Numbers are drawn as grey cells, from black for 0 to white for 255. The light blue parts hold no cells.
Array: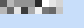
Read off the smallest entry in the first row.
43
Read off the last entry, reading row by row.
196
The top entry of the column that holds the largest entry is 255
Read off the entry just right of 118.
104
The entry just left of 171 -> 59

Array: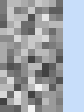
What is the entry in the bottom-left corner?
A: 109
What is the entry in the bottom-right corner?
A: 139
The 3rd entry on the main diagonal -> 186
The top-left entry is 123
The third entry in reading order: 186
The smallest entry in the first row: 109
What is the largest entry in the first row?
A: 200
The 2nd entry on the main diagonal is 200
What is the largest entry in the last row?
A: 242
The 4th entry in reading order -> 170
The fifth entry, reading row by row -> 154
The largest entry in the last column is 186
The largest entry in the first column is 216
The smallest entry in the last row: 93
